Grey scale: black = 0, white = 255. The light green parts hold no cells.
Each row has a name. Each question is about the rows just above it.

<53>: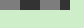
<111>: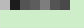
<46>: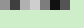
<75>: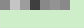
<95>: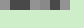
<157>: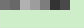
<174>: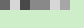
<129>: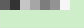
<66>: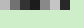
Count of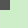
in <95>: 0
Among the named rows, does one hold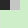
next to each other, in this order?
no
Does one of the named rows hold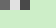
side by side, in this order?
no
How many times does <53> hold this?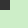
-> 3
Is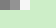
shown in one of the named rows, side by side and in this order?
yes
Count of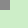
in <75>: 3

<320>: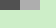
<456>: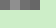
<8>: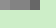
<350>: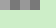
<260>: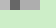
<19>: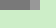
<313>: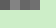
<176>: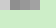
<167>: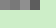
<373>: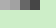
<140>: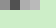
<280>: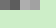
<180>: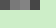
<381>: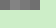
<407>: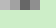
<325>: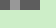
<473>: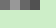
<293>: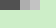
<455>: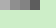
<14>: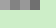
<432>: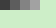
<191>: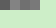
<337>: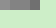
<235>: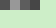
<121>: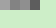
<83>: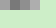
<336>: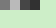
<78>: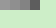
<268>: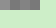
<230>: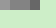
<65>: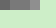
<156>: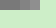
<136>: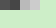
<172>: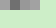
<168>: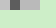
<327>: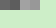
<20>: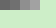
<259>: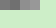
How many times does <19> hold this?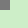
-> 3
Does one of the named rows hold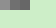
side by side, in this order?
yes
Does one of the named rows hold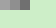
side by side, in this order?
no
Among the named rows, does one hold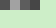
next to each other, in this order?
no

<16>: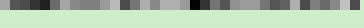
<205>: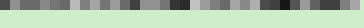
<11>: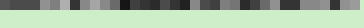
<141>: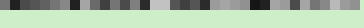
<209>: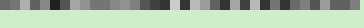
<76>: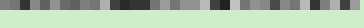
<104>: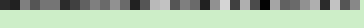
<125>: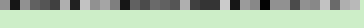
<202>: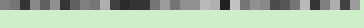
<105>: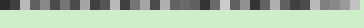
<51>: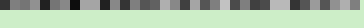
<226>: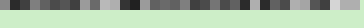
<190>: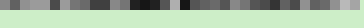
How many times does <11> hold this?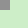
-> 4
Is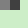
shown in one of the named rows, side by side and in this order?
yes
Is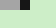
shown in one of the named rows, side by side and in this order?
no
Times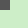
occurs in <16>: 3
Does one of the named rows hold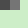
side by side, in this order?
yes

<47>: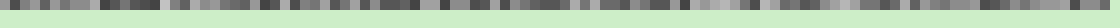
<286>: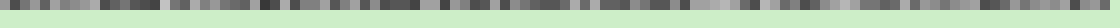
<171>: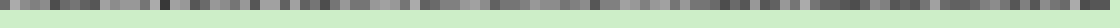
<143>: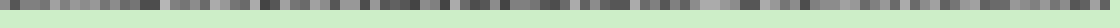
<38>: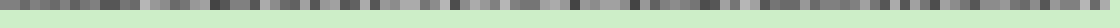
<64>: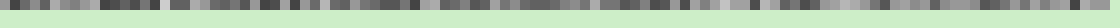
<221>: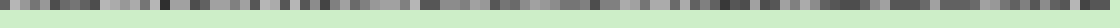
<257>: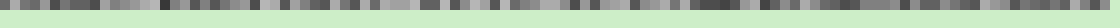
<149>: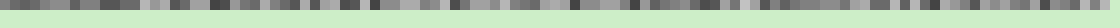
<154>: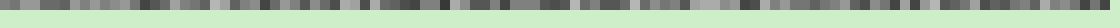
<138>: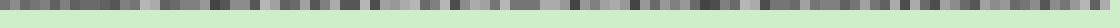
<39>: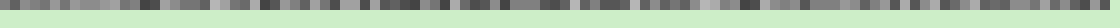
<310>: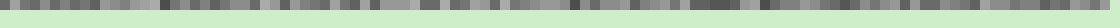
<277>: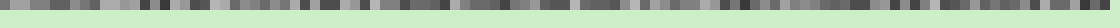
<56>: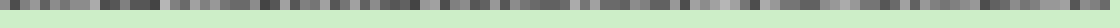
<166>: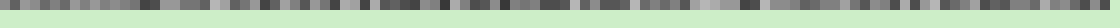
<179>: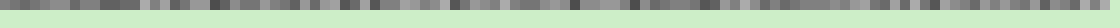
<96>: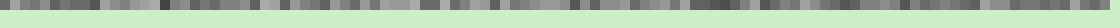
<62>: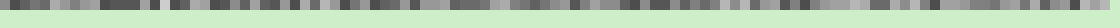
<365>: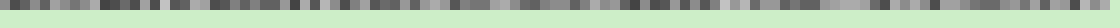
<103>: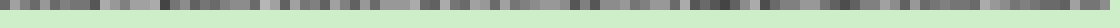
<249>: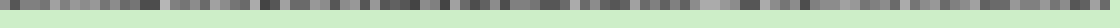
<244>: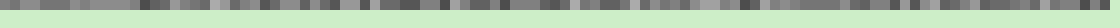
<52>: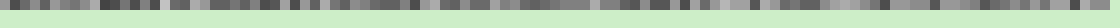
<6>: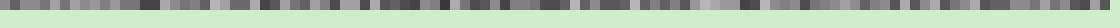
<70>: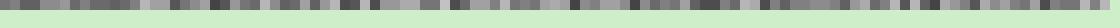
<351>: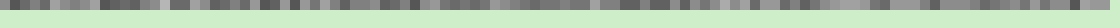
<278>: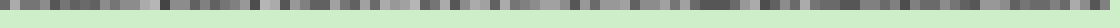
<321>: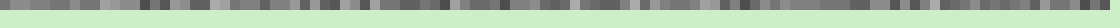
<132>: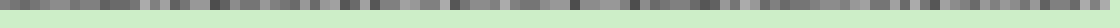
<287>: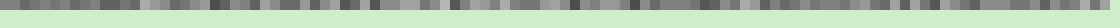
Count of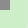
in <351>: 19
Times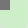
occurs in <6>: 12
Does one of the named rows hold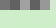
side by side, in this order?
yes
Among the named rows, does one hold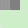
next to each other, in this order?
yes

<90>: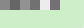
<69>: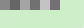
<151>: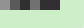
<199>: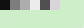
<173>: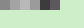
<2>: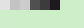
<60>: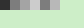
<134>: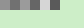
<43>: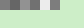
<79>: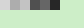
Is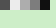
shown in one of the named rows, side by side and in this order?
no
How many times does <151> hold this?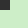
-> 3

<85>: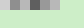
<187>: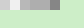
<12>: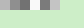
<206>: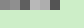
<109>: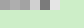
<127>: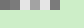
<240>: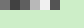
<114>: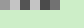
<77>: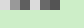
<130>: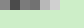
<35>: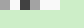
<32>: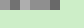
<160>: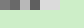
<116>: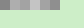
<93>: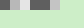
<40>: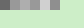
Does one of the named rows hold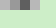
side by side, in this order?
no
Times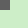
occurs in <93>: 3
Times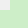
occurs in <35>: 0
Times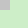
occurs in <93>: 1
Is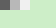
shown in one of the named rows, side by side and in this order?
yes

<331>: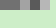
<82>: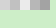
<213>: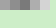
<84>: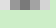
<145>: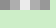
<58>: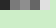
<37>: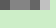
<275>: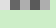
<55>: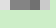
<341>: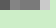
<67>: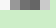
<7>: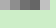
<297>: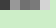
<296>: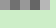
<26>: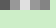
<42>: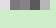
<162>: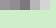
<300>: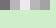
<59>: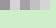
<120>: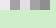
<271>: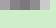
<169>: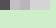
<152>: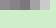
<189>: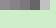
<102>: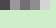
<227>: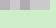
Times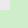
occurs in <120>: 1
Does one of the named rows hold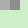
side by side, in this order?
yes
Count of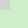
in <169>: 2
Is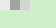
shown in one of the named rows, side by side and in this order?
no
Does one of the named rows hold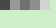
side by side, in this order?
yes
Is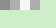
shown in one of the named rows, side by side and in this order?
no

